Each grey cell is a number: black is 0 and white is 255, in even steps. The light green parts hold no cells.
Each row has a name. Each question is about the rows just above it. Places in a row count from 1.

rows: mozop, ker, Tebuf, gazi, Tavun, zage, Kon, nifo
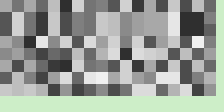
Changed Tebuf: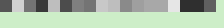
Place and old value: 5, [200]
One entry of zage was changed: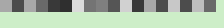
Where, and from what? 7, [209]
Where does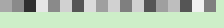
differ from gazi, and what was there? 15, [200]
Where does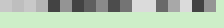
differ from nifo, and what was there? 15, [180]
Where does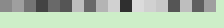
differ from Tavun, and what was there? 10, [219]
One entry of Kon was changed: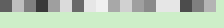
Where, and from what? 4, [67]

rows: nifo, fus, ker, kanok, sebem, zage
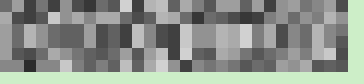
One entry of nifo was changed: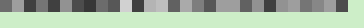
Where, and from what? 22, [158]
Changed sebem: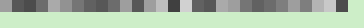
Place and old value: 22, [87]
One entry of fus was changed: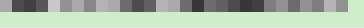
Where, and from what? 9, [170]
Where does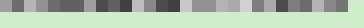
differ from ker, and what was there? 25, [135]
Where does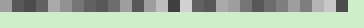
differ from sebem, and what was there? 4, [108]

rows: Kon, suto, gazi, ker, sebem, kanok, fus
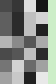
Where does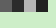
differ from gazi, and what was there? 3, [191]
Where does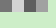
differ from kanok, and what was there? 3, [107]
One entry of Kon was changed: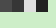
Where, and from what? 4, [21]
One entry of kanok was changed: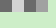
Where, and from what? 1, [117]

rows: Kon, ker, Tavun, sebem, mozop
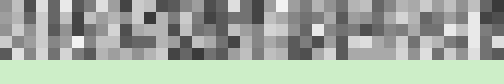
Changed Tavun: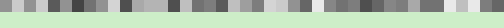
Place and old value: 22, [134]
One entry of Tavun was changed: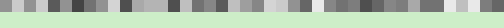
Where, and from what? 18, [125]
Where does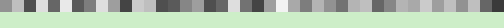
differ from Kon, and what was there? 25, [158]
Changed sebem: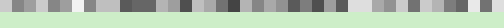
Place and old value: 30, [212]
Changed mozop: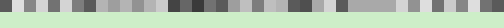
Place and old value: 39, [146]
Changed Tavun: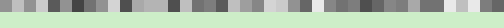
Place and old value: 2, [203]

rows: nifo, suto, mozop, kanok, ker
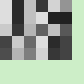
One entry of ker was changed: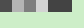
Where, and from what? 5, [55]
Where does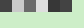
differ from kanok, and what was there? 5, [43]
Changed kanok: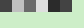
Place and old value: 2, [202]
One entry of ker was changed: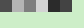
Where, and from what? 5, [55]
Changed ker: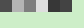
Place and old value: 4, [211]
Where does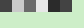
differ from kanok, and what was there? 4, [222]

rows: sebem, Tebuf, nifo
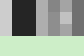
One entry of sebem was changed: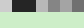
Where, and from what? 4, [174]
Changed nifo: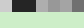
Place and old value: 5, [142]
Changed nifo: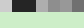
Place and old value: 6, [164]
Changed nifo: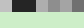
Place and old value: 1, [205]
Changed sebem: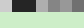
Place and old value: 6, [164]
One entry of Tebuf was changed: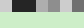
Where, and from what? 6, [193]

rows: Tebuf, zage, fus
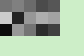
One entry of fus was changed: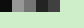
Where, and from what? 4, [44]
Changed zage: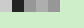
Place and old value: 5, [163]
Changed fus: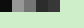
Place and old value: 5, [64]
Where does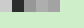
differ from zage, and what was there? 2, [35]
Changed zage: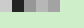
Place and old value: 4, [174]

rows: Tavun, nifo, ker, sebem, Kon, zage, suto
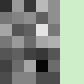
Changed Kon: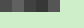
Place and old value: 1, [85]
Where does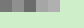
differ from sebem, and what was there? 2, [154]
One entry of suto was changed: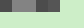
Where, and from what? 5, [76]
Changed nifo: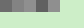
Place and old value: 1, [119]
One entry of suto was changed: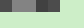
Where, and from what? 4, [76]
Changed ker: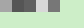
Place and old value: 4, [227]

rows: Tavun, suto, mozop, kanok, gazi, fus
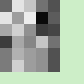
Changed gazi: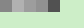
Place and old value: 1, [123]
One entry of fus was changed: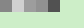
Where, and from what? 1, [123]
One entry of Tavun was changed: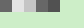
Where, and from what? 4, [114]
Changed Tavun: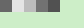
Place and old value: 3, [197]

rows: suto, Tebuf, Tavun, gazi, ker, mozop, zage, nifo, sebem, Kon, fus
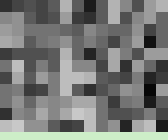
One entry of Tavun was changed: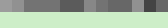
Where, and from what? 6, [103]
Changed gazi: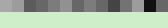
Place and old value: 4, [115]
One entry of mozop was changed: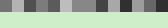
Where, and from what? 2, [189]
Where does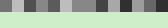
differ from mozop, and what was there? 4, [124]

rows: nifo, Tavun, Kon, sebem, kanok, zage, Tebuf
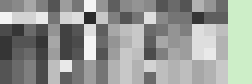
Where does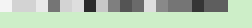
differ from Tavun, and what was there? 12, [117]
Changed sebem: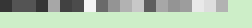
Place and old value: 17, [222]
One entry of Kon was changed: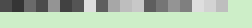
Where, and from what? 13, [106]
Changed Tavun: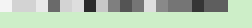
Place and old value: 5, [117]
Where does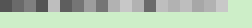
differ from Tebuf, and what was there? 4, [75]
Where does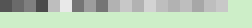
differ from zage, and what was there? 18, [178]

